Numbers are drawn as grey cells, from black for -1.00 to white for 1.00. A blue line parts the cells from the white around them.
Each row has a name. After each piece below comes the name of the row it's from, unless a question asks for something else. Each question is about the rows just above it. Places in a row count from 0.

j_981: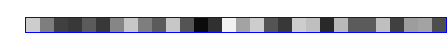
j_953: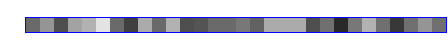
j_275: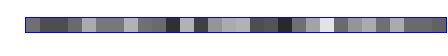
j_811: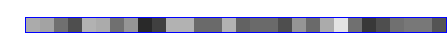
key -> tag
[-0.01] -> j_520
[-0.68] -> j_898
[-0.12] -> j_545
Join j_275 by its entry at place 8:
j_545
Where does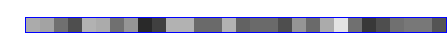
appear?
j_811
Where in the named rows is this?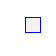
j_981, 14
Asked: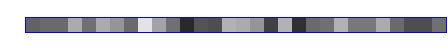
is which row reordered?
j_275
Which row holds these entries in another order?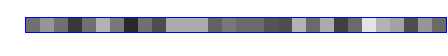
j_953
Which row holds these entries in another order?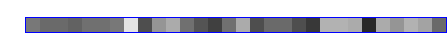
j_953

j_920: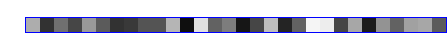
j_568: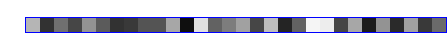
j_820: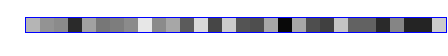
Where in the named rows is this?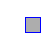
j_920, 0
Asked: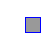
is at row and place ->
j_920, 4
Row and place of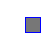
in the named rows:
j_820, 5
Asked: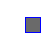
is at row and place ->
j_568, 29

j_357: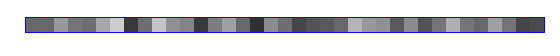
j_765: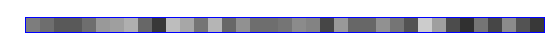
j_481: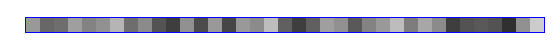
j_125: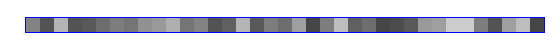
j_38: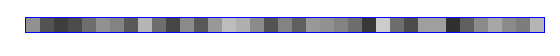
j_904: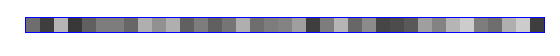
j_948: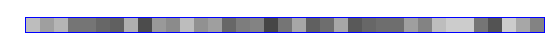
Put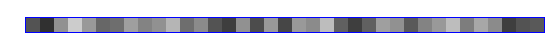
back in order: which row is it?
j_481
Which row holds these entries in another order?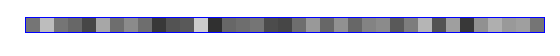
j_765
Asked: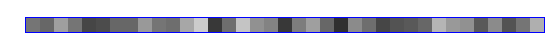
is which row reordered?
j_357
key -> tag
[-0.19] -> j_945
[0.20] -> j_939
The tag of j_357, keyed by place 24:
j_939
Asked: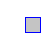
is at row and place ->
j_357, 9

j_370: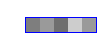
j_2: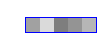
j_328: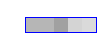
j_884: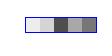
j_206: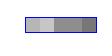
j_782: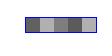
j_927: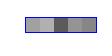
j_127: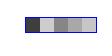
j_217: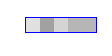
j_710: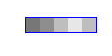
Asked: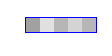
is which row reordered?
j_217
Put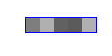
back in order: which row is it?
j_782

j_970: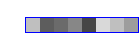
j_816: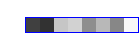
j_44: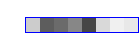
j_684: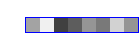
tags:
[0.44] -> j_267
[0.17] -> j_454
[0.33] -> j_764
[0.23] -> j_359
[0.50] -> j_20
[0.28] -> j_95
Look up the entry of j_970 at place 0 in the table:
j_20
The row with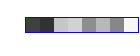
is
j_816
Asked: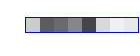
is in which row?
j_44
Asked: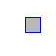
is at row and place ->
j_816, 5

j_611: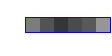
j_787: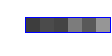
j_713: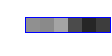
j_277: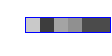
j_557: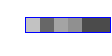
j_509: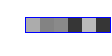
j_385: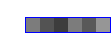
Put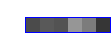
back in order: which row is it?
j_611
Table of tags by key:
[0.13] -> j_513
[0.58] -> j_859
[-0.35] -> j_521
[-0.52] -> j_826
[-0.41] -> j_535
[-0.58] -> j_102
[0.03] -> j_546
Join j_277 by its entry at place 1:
j_826
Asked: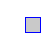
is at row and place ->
j_277, 0
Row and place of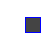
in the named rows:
j_787, 2
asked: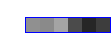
j_713
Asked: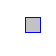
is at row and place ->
j_557, 0

